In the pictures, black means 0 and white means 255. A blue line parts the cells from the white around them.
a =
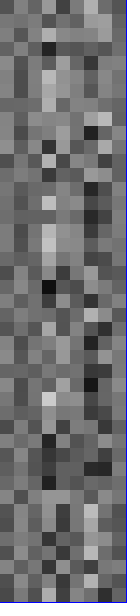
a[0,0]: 83
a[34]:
[104, 125, 101, 33, 96, 83, 105, 99, 110]
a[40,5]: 90
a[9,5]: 115
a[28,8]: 119
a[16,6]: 59
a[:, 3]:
[153, 83, 175, 36, 92, 184, 167, 175, 133, 127, 51, 177, 58, 108, 190, 98, 182, 194, 164, 137, 15, 61, 109, 166, 127, 101, 121, 97, 203, 143, 151, 37, 54, 63, 33, 149, 145, 138, 53, 116, 54, 129, 173]
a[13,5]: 109
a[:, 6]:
[176, 154, 132, 97, 55, 97, 86, 129, 160, 34, 105, 121, 153, 39, 71, 41, 59, 92, 68, 153, 141, 51, 177, 84, 35, 89, 56, 22, 71, 59, 119, 100, 102, 42, 105, 89, 188, 167, 150, 184, 64, 178, 111]
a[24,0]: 131
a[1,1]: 114
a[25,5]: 104
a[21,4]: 141
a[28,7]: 102
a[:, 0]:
[83, 119, 127, 98, 138, 129, 132, 103, 132, 133, 143, 79, 109, 118, 113, 110, 124, 124, 106, 77, 103, 127, 100, 84, 131, 138, 101, 136, 119, 109, 75, 128, 86, 94, 104, 133, 83, 78, 110, 80, 132, 79, 73]
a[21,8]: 129
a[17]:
[124, 80, 121, 194, 139, 137, 92, 122, 114]
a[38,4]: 99
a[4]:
[138, 82, 124, 92, 158, 102, 55, 126, 129]
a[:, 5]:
[123, 97, 130, 84, 102, 133, 127, 131, 114, 115, 86, 134, 90, 109, 138, 106, 134, 137, 130, 119, 76, 91, 108, 131, 116, 104, 114, 105, 142, 121, 125, 82, 91, 96, 83, 122, 120, 119, 88, 111, 90, 116, 133]
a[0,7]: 108
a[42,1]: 122
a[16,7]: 102
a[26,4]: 108
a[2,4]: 136

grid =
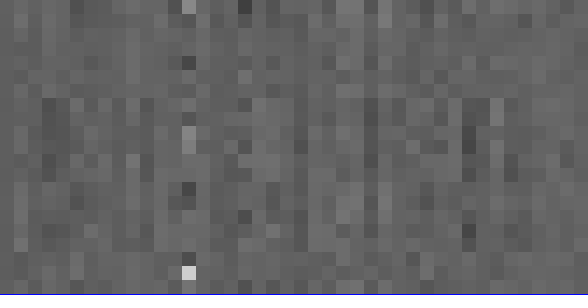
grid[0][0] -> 96
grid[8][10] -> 90
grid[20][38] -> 105
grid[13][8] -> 96
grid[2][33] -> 93
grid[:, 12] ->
[81, 92, 100, 95, 89, 98, 94, 102, 97, 97, 100, 100, 104, 95, 87, 96, 104, 103, 95, 105, 91]
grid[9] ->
[94, 104, 90, 83, 85, 93, 105, 99, 94, 94, 91, 106, 97, 132, 105, 96, 92, 94, 104, 107, 96, 86, 106, 97, 111, 104, 84, 101, 102, 94, 93, 102, 103, 73, 97, 98, 93, 92, 95, 101, 105, 99]
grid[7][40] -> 103
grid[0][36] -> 106
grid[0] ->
[96, 103, 97, 103, 100, 80, 89, 91, 101, 107, 101, 101, 81, 136, 103, 94, 100, 63, 96, 83, 100, 99, 101, 87, 116, 115, 84, 116, 99, 92, 80, 98, 90, 109, 97, 110, 106, 101, 105, 98, 89, 99]
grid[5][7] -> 98
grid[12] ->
[93, 97, 91, 82, 93, 98, 101, 104, 94, 106, 86, 106, 104, 104, 107, 95, 87, 88, 106, 109, 100, 89, 106, 106, 92, 100, 89, 102, 96, 99, 98, 104, 106, 78, 92, 102, 80, 92, 94, 105, 101, 95]
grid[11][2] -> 96
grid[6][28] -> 103
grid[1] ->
[95, 109, 94, 106, 100, 86, 90, 92, 93, 98, 98, 108, 92, 86, 110, 88, 97, 84, 99, 86, 91, 88, 108, 96, 110, 110, 97, 120, 99, 103, 86, 109, 94, 88, 100, 100, 97, 85, 102, 93, 100, 102]
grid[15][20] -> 93
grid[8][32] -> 108
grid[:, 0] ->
[96, 95, 94, 94, 95, 94, 94, 93, 94, 94, 94, 94, 93, 94, 95, 94, 93, 93, 94, 93, 95]
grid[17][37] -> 88
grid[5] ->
[94, 91, 100, 100, 94, 101, 97, 98, 97, 108, 99, 99, 98, 106, 96, 96, 92, 111, 98, 100, 99, 94, 99, 99, 93, 100, 95, 99, 94, 89, 101, 88, 101, 101, 96, 95, 96, 101, 107, 98, 95, 99]
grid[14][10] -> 97
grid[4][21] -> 95
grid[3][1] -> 92
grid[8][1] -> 95
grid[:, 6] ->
[89, 90, 97, 95, 88, 97, 93, 90, 96, 105, 101, 92, 101, 93, 91, 92, 108, 98, 94, 95, 95]
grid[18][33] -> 105
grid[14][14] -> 102
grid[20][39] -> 101
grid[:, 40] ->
[89, 100, 99, 100, 98, 95, 102, 103, 102, 105, 91, 88, 101, 107, 102, 96, 95, 95, 103, 98, 103]
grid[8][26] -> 78
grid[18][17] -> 101
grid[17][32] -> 99
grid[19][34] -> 96
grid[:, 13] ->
[136, 86, 96, 100, 71, 106, 92, 110, 85, 132, 125, 107, 104, 71, 83, 109, 104, 108, 77, 206, 115]

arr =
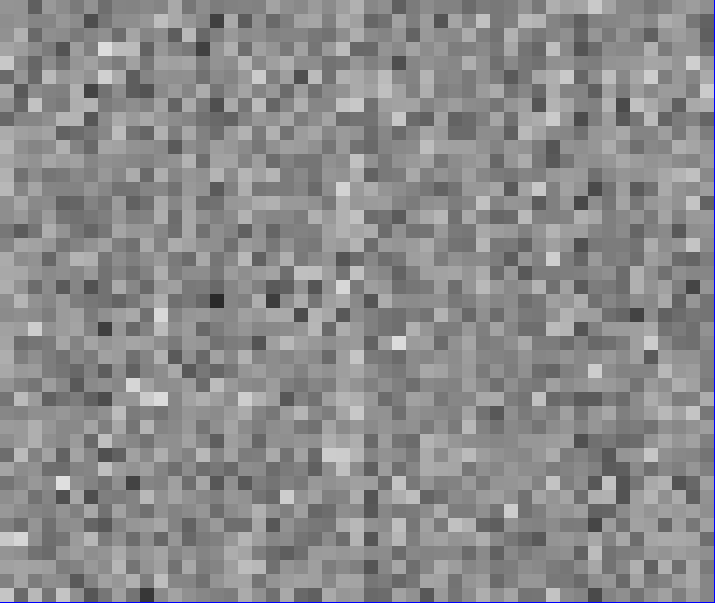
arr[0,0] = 148
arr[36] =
[152, 140, 133, 128, 147, 128, 168, 114, 162, 131, 112, 145, 131, 139, 150, 109, 139, 149, 177, 145, 127, 159, 103, 109, 142, 137, 88, 135, 120, 123, 140, 173, 125, 125, 144, 117, 205, 113, 127, 152, 147, 158, 99, 101, 139, 159, 147, 161, 152, 161, 143]
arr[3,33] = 128
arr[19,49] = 134
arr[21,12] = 111
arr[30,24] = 138
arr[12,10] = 105
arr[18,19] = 137
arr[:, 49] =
[157, 119, 146, 146, 207, 134, 123, 169, 131, 161, 165, 131, 192, 138, 196, 153, 142, 196, 100, 134, 69, 150, 119, 111, 111, 146, 157, 161, 127, 196, 146, 161, 134, 150, 104, 96, 161, 119, 165, 150, 169, 169, 157]
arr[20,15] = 105
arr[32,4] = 98
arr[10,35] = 131
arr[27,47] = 141
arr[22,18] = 151
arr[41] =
[129, 164, 124, 143, 140, 89, 131, 161, 150, 176, 126, 190, 134, 133, 113, 147, 163, 164, 116, 148, 156, 162, 159, 136, 165, 164, 118, 124, 103, 118, 165, 162, 115, 149, 157, 106, 128, 151, 151, 120, 121, 106, 142, 150, 105, 162, 122, 129, 155, 169, 134]
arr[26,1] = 153
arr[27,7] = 144
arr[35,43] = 177
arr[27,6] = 138
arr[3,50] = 113
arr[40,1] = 164
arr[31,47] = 167
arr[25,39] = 136
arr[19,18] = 155
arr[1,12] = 169
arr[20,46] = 147
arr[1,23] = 128
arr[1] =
[142, 147, 133, 133, 151, 140, 78, 118, 141, 142, 151, 190, 169, 150, 135, 64, 170, 92, 145, 105, 127, 162, 166, 128, 173, 160, 102, 113, 162, 126, 156, 84, 165, 134, 193, 120, 128, 185, 179, 132, 121, 95, 129, 134, 136, 149, 136, 173, 164, 119, 98]
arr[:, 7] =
[110, 118, 144, 221, 140, 208, 114, 123, 140, 135, 165, 144, 152, 135, 118, 127, 118, 161, 118, 114, 114, 114, 144, 63, 148, 161, 93, 144, 76, 144, 127, 191, 80, 191, 114, 127, 114, 88, 123, 148, 140, 161, 118]
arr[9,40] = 134
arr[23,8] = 150
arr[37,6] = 101
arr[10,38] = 124
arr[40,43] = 114
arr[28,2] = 156
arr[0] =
[148, 147, 95, 153, 140, 122, 146, 110, 132, 131, 137, 132, 169, 118, 141, 124, 129, 131, 129, 163, 143, 137, 155, 139, 158, 177, 135, 143, 95, 123, 140, 130, 130, 107, 124, 120, 125, 147, 120, 175, 160, 165, 201, 164, 136, 135, 118, 129, 149, 157, 143]
